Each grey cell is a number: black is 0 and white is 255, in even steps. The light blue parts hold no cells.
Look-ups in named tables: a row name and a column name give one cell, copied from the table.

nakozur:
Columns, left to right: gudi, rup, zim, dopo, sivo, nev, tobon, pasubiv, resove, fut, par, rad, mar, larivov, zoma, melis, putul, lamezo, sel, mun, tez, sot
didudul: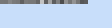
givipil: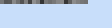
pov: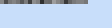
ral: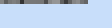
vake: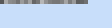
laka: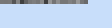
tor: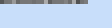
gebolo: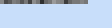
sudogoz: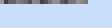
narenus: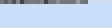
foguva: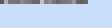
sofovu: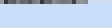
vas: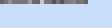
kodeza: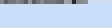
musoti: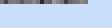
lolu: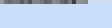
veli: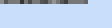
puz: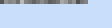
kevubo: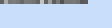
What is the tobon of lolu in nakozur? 118
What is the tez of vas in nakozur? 118
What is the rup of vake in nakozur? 171
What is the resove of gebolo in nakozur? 140
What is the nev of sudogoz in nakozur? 118
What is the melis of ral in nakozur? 96
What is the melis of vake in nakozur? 129
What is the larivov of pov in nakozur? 157
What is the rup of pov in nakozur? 78
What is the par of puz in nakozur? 137
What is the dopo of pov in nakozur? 130
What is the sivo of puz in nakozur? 112
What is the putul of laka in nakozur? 118
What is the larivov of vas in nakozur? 85
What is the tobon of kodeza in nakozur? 97
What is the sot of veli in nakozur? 104
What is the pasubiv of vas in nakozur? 158
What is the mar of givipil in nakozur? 109
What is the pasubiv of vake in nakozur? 162
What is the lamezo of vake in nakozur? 124

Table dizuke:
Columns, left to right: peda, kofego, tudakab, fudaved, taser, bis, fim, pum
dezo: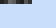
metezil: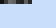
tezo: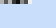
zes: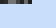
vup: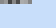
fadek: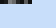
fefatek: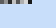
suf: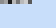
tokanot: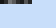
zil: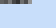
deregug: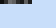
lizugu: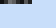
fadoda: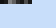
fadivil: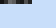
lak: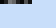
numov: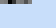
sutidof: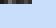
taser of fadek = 37
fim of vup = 166
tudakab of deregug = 111
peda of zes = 38
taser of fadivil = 36
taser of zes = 65
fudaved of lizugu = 92
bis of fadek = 16
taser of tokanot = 44
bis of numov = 121
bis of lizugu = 20
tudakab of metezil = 109
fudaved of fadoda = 95
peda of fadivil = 20
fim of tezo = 79
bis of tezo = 138

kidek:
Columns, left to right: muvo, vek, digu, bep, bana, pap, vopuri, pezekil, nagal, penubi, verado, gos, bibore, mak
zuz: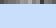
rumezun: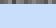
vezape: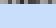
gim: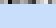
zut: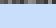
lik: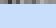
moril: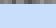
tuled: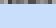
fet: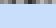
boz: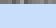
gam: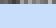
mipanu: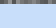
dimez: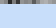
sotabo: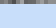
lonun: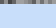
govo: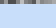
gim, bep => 133
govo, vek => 155
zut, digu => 135
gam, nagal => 123
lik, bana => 87
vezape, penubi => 89
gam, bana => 82
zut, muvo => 99
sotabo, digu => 106
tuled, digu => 63
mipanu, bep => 85
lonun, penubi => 161
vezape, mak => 162
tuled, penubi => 127
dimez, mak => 148
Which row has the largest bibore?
gam

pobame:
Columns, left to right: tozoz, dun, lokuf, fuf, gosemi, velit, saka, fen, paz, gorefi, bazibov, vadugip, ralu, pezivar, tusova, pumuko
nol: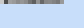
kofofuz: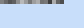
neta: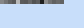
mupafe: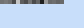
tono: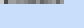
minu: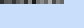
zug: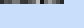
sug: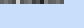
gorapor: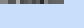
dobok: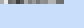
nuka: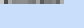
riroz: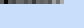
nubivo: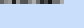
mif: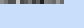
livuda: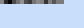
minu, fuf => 54
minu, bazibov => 137
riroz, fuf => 73
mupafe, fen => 116
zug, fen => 86
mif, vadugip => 127
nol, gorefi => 147
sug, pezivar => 101
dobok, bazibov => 145
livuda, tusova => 122
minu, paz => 25
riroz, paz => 58
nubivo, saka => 83
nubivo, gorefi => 107
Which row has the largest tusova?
mif

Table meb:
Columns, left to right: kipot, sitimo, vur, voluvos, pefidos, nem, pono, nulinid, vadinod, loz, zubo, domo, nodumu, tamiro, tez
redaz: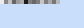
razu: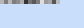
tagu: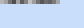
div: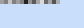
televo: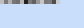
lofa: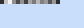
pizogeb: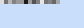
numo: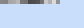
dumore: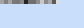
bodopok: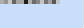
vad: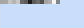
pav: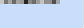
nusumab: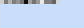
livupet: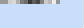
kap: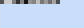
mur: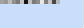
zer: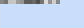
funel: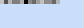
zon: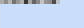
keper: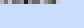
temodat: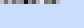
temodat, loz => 175
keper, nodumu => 114
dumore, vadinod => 110
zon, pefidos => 150
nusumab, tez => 215
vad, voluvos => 180
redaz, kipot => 235
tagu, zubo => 87
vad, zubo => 81
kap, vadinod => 132
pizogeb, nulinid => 156
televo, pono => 32
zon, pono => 56
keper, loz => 108

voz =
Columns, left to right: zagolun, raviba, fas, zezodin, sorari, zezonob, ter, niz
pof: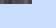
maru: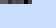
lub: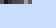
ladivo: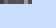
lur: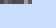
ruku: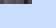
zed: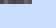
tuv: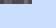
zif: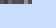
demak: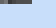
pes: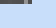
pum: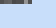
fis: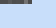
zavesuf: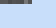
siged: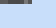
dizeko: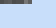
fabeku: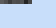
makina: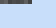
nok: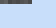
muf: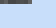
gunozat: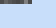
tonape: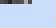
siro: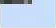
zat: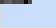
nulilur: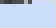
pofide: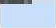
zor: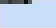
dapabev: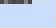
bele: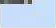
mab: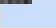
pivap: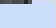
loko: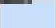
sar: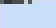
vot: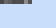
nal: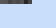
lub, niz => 95
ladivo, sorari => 87
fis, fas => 89
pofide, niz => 90
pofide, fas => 78
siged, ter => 120
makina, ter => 95
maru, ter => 3
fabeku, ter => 37
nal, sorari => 73
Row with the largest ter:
sar

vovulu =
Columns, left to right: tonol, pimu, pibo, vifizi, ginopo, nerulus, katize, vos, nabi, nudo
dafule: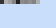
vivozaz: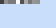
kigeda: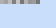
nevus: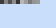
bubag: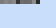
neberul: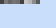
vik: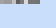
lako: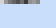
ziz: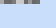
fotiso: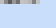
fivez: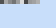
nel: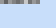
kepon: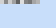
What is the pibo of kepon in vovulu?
204
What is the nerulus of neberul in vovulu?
66
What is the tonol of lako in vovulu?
212
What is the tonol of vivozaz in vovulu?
66
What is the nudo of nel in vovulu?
128
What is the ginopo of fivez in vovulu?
157
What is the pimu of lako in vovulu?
150
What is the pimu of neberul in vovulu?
122
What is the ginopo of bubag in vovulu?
53
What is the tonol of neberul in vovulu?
68
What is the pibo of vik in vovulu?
154
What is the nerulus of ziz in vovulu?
200
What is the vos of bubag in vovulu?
108
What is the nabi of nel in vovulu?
151
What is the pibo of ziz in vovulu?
105
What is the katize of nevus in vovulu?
157
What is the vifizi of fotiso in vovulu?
150
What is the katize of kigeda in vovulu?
179
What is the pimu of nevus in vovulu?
133

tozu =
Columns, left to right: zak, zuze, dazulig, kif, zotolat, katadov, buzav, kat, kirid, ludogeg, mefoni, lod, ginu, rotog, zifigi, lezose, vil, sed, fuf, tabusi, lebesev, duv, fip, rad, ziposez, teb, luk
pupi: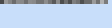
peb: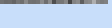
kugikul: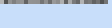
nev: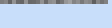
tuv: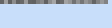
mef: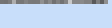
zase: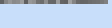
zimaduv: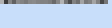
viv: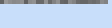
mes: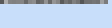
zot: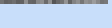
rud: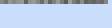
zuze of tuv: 161
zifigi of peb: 116
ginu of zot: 145
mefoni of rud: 108
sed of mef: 200
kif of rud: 136
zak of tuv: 102
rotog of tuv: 164
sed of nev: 161
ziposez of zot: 136
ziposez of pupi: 114
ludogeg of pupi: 115
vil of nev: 150
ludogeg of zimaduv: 131
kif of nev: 146
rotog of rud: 127
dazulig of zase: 151
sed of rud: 158
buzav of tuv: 155

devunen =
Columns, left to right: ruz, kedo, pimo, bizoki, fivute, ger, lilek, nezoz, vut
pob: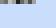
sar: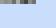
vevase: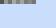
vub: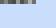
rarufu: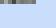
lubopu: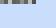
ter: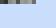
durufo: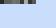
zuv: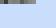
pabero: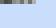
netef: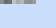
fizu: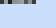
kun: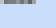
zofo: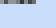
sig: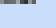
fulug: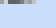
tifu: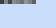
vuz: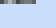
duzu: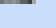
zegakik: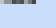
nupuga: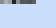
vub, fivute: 153
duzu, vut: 164
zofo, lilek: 140
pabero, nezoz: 113
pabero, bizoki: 139
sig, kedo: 101
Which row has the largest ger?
netef

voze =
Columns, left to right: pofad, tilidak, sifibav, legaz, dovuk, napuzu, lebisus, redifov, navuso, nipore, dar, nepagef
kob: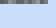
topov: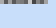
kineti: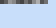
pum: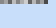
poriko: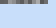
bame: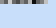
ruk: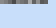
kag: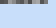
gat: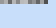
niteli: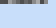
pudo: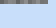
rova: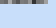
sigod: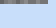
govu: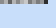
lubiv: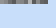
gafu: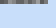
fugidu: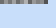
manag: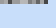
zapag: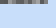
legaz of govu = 179
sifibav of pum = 100
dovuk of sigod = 104
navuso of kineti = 138
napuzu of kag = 86
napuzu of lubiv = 132
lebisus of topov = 99
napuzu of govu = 178
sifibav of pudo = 135
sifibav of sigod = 134
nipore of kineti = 173
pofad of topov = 170
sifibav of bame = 205
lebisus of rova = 118
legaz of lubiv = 90
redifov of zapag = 96
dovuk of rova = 87
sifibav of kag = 157
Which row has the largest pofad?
topov

